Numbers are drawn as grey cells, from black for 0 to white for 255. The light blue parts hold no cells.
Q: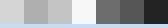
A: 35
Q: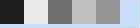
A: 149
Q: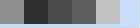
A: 193
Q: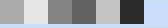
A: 42
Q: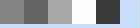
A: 57
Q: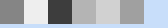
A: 160
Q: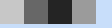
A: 155
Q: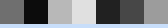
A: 156
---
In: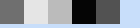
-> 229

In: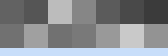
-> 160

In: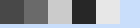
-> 106

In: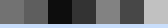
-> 94

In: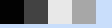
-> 66

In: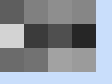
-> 114

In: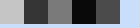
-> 53

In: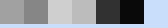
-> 134

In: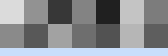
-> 88

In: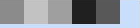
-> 194
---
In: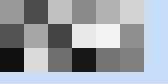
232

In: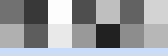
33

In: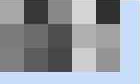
78

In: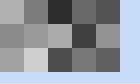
170

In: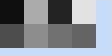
140

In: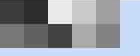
67

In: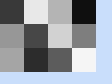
71
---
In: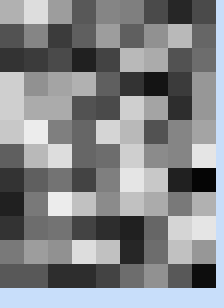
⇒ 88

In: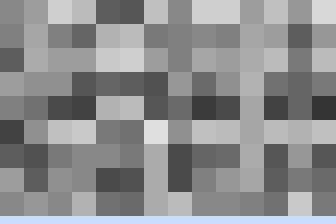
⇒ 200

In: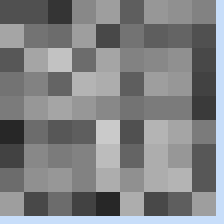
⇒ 94

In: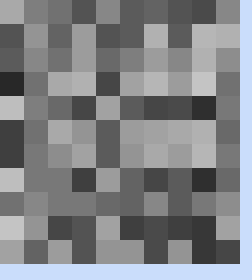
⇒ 55

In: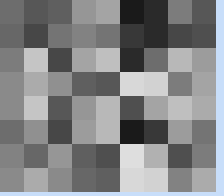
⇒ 130

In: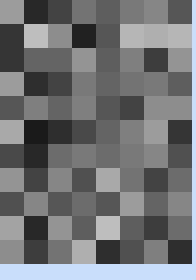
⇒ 127

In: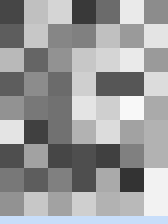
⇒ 185

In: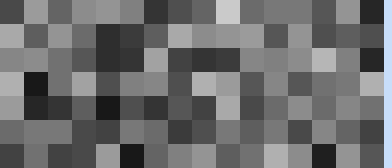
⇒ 148

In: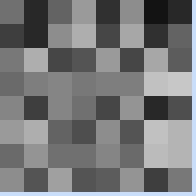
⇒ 62
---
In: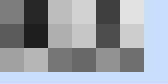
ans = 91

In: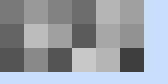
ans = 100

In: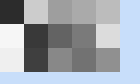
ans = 246

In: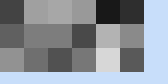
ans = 96

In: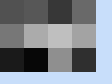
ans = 119

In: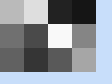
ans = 112
